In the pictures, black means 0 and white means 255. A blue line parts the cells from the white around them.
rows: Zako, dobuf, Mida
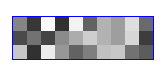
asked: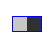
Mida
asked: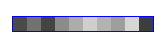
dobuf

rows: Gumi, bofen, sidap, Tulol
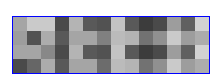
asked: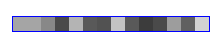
sidap
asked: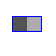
bofen
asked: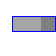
bofen

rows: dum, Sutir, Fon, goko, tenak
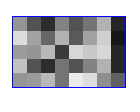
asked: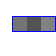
goko
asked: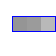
tenak
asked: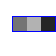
dum
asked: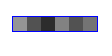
dum
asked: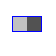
goko
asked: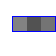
dum
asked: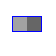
Sutir

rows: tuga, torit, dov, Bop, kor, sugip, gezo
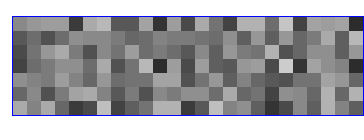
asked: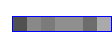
sugip
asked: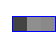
sugip
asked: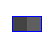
gezo

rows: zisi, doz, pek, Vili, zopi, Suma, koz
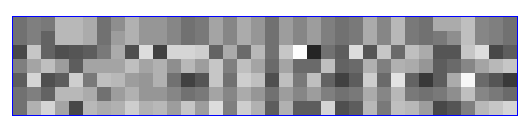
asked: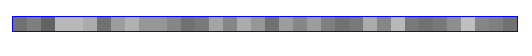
doz
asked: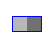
pek
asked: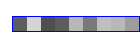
koz
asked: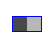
koz
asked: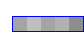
Vili
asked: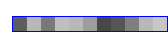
koz

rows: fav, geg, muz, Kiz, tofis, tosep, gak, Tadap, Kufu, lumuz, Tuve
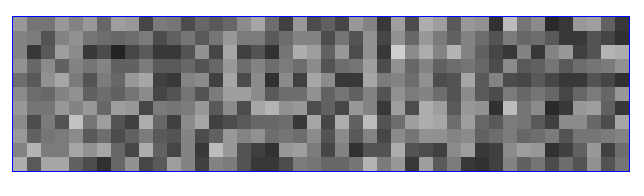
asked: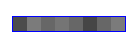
tosep
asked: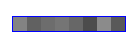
Kiz
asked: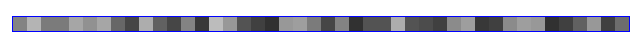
lumuz
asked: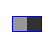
lumuz
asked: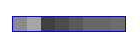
Tadap
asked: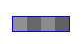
Kiz
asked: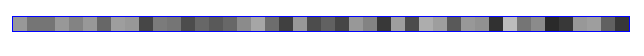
fav

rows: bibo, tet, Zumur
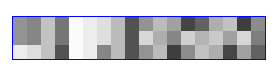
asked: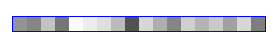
tet
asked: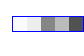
Zumur
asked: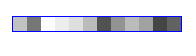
bibo
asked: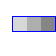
tet
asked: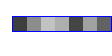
Zumur
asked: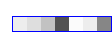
Zumur
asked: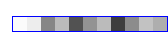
Zumur

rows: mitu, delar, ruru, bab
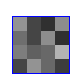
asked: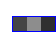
delar
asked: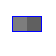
ruru
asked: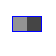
mitu
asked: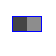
delar

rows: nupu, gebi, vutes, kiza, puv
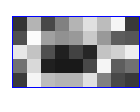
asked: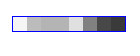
puv
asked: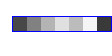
nupu

